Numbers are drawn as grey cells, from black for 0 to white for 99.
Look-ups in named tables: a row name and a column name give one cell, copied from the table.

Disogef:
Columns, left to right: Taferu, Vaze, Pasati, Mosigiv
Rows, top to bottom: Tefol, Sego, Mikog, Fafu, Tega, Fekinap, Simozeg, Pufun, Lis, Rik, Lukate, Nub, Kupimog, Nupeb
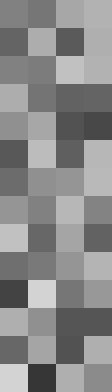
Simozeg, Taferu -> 42
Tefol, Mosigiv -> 69
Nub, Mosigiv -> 33
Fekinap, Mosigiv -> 71
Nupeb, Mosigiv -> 54
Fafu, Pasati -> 38
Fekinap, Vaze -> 73
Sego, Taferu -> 39
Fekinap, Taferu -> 34
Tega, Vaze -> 65
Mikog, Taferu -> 50
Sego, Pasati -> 35
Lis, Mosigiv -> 38
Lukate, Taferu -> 26
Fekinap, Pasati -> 37

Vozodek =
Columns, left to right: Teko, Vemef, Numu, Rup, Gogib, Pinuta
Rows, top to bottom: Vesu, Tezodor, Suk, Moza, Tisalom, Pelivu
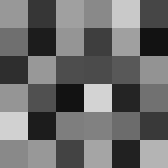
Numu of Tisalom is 49
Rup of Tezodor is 24
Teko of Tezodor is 43
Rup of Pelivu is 64
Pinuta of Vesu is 27
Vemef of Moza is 31
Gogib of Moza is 14
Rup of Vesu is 53
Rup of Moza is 82
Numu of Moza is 7
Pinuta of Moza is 44
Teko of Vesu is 59
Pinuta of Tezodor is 7
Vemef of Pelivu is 59
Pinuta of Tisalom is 22

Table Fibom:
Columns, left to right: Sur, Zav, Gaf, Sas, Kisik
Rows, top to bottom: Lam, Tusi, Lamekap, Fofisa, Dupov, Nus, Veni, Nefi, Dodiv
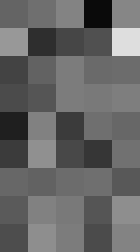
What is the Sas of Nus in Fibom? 21
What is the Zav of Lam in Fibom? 43
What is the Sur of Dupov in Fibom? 12
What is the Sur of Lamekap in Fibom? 26
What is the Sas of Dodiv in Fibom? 29
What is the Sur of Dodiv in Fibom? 30

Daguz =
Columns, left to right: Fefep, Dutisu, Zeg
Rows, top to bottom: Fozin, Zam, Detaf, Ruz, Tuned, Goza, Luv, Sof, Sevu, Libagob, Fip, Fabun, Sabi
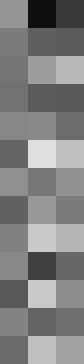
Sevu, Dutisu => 78
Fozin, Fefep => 58
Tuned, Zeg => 42
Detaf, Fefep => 45
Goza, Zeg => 74
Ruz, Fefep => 44
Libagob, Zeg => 40
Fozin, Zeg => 22
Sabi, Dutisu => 74
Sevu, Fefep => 50
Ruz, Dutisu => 35
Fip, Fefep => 34
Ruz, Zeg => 34
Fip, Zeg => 55
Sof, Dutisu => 59
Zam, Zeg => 35
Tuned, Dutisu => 53
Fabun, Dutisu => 39
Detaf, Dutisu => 61
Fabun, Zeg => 43

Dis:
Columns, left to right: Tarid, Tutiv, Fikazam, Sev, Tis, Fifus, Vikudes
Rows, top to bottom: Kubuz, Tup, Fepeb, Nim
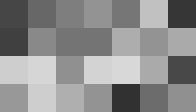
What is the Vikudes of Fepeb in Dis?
28
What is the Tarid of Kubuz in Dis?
27
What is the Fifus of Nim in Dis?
42
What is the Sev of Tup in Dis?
45
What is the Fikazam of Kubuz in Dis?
49
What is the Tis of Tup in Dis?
67
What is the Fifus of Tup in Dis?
57
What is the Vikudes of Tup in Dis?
66
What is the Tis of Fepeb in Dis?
84
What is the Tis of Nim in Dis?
19
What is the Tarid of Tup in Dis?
25
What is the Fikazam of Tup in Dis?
45
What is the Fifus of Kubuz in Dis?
75
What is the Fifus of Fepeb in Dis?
66

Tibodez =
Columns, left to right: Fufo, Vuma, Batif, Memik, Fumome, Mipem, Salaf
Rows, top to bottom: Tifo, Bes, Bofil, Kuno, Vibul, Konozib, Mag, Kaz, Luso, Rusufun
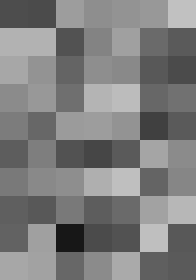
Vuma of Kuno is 59
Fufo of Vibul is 48
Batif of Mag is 55
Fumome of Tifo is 57
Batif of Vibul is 60
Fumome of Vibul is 57
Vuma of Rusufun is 63
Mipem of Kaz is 63
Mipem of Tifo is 59
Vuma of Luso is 62
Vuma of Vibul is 40
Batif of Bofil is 39
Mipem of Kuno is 40
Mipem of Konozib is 64
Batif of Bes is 32
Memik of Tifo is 55
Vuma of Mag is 53

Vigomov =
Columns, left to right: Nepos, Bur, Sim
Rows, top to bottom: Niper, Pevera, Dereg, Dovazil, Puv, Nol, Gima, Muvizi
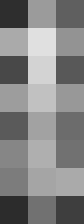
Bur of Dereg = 82
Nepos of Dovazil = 61
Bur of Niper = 60
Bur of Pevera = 87
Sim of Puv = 42
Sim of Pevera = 57
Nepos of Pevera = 66
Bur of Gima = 64
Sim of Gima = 66

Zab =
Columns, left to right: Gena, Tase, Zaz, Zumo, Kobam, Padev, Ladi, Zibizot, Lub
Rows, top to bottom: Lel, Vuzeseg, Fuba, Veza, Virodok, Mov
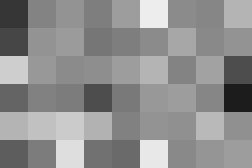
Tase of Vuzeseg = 57
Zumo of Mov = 44
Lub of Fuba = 30
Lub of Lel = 70
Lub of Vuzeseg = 57
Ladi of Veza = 61
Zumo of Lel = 49
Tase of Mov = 48

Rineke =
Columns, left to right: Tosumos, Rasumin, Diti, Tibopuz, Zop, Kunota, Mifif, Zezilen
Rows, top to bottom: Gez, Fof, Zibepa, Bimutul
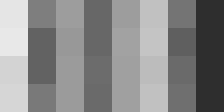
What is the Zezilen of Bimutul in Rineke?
18
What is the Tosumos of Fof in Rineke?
90
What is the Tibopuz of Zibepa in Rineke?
42
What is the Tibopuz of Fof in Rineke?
40
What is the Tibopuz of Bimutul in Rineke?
41
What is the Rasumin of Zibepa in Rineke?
38
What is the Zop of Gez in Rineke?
61
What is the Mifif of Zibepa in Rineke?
41
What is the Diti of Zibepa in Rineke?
60
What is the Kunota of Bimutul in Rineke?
75
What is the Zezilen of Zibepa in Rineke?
18
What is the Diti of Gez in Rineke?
61
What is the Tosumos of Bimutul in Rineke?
83
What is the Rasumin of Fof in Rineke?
38
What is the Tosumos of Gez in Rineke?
89
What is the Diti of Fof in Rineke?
59
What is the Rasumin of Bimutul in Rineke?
47

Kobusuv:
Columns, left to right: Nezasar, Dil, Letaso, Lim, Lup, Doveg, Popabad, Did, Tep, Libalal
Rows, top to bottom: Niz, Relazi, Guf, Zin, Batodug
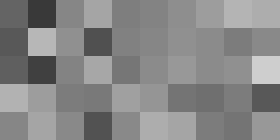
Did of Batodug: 48
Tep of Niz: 70
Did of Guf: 54
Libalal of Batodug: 59
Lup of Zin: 62
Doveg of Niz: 51
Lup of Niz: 49
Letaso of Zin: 48
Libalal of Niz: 67
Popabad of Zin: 45
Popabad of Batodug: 64
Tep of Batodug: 45
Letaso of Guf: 51
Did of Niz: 61
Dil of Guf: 25
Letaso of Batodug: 53
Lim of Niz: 64
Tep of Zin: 48
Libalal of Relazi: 53
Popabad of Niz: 55

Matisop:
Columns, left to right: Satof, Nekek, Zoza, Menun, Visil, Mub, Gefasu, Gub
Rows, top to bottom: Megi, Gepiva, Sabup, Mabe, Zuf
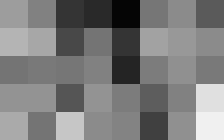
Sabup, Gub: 47
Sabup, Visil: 14
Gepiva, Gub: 54
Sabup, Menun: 50
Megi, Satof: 61
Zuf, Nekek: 45
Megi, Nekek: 50
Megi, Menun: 16
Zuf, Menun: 54
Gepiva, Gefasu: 59
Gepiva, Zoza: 28
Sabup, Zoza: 46
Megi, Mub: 46

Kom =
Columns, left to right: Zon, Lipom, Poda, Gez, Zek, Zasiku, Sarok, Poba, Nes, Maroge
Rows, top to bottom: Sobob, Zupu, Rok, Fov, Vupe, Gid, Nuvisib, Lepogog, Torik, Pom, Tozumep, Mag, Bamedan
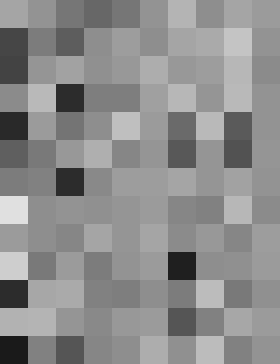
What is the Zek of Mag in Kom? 59
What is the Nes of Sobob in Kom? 64
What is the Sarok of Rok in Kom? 59
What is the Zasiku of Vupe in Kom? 60
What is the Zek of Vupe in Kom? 74
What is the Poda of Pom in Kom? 60
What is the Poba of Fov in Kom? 58
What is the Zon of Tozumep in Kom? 17
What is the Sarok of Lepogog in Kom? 52
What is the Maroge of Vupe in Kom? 57
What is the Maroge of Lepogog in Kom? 54
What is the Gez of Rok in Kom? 56
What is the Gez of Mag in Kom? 53
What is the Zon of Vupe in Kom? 16
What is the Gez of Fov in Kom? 49
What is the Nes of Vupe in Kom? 35
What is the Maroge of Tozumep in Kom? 56
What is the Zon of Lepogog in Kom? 87
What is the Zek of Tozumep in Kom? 49

